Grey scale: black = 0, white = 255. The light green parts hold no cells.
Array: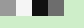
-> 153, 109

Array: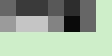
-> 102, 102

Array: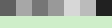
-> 96, 33

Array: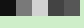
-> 17, 86

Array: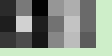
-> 43, 91

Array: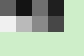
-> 96, 71

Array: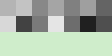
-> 180, 79

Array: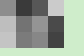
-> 141, 66

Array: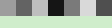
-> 158, 79
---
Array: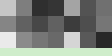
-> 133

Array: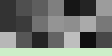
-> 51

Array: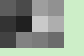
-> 51

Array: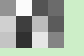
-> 208

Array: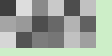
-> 165

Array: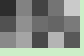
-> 81
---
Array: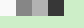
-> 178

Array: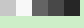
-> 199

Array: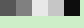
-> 198

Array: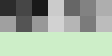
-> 203

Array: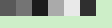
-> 170

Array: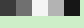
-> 179

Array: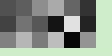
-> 189
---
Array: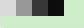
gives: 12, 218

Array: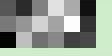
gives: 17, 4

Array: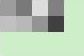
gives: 128, 192

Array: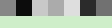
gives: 113, 134

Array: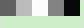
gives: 8, 97

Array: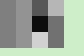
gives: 182, 127

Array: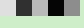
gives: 141, 223

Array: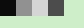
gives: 76, 11
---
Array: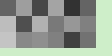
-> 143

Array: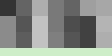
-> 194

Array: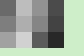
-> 91

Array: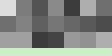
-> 60

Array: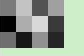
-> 145

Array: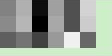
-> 66
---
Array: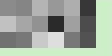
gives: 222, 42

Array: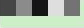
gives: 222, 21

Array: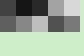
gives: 216, 21

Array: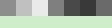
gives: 234, 57

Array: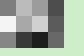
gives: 244, 29

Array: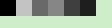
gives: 195, 0

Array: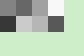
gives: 248, 55

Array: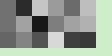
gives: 216, 24

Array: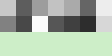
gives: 251, 45
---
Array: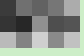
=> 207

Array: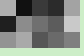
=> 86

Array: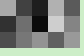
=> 147

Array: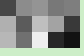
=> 238

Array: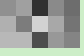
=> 77

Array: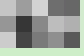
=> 122

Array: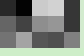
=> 86

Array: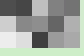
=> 63
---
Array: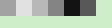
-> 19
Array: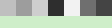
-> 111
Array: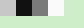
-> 122
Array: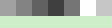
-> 254
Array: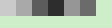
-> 150
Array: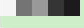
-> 53
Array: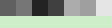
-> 159
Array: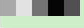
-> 5
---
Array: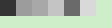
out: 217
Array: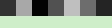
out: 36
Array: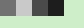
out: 29
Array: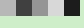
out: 28
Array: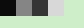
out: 216
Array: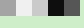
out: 86
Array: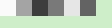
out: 99
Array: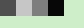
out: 7
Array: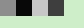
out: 62
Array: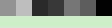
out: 2
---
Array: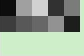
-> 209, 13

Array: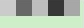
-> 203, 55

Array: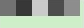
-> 202, 55

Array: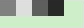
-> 222, 40

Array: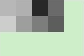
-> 205, 40

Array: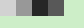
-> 210, 38

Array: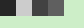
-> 204, 38
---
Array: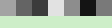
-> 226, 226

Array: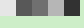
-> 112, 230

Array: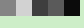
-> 62, 210

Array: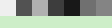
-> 61, 239

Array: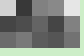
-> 100, 230

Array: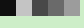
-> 72, 196

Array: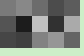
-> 192, 192
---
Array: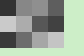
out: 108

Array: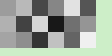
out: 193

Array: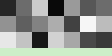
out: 167

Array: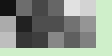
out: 135

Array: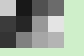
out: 129

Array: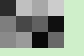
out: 153

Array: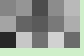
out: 114
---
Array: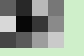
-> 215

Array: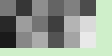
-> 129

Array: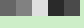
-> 74

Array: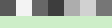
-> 173

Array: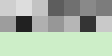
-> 112

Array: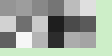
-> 188

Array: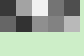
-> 78
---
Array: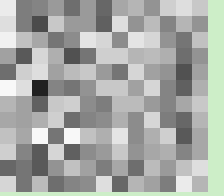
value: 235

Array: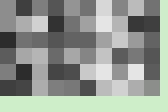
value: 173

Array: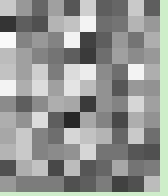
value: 80

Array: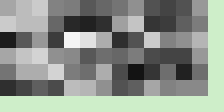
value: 137

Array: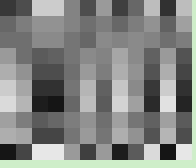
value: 21
